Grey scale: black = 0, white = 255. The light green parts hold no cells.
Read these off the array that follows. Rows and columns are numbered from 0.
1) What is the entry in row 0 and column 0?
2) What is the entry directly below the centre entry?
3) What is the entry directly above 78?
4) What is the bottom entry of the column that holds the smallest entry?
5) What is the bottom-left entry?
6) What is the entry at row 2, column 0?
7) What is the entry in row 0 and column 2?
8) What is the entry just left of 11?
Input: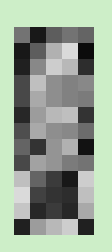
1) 115
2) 148
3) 39
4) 32
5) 32
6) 32
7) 93
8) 218
